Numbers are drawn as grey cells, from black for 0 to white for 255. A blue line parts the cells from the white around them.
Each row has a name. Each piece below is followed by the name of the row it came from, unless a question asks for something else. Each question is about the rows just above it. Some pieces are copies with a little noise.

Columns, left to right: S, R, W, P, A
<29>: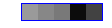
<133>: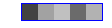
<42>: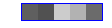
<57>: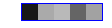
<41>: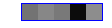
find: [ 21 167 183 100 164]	<57>
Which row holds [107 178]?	<133>
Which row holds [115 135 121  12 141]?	<41>

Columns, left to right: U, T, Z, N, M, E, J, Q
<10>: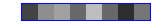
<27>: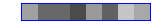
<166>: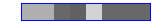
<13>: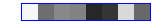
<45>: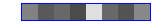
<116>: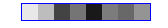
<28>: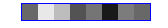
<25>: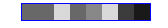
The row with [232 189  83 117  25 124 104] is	<28>
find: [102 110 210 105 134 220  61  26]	<25>
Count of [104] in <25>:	3

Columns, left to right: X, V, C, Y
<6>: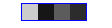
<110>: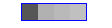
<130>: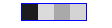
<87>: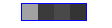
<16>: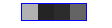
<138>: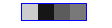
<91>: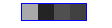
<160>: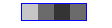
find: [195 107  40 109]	<160>
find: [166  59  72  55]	<87>
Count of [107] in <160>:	2
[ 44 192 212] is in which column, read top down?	Y

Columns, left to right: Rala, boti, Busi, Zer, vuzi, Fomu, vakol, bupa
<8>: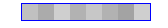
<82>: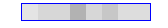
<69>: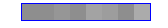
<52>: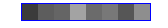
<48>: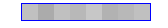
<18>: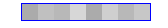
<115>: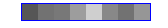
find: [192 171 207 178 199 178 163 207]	<8>
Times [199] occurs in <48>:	1
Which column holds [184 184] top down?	vakol
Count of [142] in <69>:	4

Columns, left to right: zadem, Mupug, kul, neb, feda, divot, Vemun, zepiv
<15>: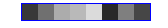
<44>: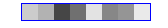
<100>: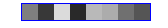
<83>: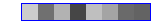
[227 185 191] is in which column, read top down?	feda
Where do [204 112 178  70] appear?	<83>
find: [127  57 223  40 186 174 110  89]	<100>
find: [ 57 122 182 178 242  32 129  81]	<15>
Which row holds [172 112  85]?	<100>
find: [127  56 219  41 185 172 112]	<100>

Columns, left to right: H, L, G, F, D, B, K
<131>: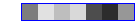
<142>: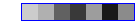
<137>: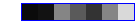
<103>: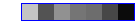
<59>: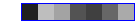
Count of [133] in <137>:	2
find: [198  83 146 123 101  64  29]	<103>
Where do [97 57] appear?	<142>
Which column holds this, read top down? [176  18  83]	L

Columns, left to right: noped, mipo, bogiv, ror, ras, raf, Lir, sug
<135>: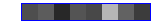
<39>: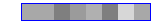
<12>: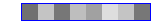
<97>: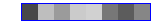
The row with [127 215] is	<39>
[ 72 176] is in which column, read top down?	ras
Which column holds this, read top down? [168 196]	mipo
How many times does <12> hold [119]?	2
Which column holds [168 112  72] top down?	noped

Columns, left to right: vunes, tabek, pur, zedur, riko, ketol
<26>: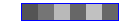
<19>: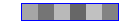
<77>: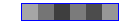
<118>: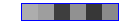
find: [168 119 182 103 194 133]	<19>
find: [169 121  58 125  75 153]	<77>
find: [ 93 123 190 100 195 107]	<26>
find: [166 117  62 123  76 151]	<77>
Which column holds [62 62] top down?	pur

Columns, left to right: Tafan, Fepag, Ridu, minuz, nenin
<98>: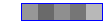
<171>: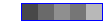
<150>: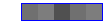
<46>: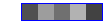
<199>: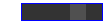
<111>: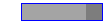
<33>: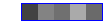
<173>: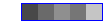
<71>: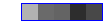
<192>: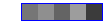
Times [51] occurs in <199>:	4
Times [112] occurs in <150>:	2
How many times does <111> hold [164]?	4
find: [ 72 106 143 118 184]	<171>

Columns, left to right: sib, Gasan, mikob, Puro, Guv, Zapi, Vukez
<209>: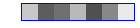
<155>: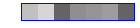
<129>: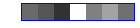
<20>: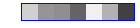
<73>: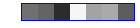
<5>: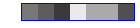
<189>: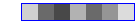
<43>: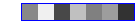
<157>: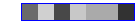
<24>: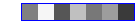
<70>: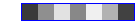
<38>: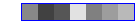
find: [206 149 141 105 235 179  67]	<20>
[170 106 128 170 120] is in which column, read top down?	Guv

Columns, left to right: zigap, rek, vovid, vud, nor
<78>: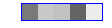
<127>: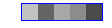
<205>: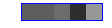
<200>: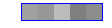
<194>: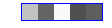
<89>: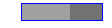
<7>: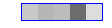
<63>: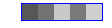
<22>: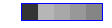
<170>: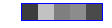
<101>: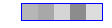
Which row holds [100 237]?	<78>
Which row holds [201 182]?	<7>
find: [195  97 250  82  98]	<194>
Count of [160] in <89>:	3
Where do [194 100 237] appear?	<78>
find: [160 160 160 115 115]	<89>
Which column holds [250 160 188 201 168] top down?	vovid

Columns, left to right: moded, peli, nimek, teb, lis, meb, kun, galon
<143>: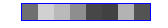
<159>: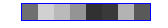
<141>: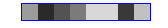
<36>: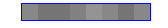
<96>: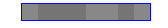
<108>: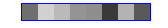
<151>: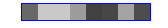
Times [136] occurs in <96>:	4
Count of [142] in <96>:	0
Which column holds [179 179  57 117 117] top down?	kun

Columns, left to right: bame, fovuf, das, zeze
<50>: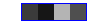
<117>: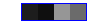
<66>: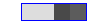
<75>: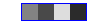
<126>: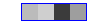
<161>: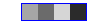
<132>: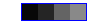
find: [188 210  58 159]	<126>
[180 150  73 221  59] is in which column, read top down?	das
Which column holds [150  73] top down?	das
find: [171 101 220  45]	<161>
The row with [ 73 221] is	<75>
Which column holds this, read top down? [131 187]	bame
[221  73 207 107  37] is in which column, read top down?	fovuf

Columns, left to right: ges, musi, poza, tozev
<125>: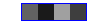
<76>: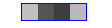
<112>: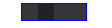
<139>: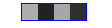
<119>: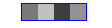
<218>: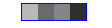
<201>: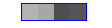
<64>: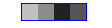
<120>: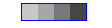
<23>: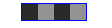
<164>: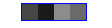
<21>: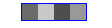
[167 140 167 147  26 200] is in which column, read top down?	musi
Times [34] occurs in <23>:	0
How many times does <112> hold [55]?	3
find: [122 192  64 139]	<119>
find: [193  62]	<119>
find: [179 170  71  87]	<201>
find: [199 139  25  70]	<64>

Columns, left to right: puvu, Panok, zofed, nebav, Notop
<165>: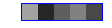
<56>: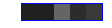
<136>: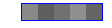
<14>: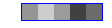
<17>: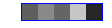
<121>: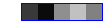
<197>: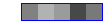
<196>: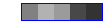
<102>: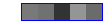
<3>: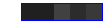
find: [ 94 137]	<17>
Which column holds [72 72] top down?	nebav
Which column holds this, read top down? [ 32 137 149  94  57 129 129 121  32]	puvu
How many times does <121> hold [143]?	1
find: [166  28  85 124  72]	<165>
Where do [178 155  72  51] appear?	<196>

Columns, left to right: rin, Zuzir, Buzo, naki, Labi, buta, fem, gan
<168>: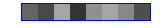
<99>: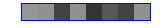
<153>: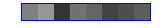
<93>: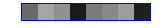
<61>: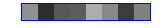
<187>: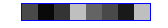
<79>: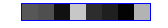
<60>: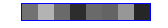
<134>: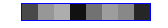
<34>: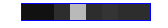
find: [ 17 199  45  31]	<79>
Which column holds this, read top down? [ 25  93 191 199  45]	naki
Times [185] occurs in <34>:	1
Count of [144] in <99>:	3
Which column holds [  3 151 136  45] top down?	fem
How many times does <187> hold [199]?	0
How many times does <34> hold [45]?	4

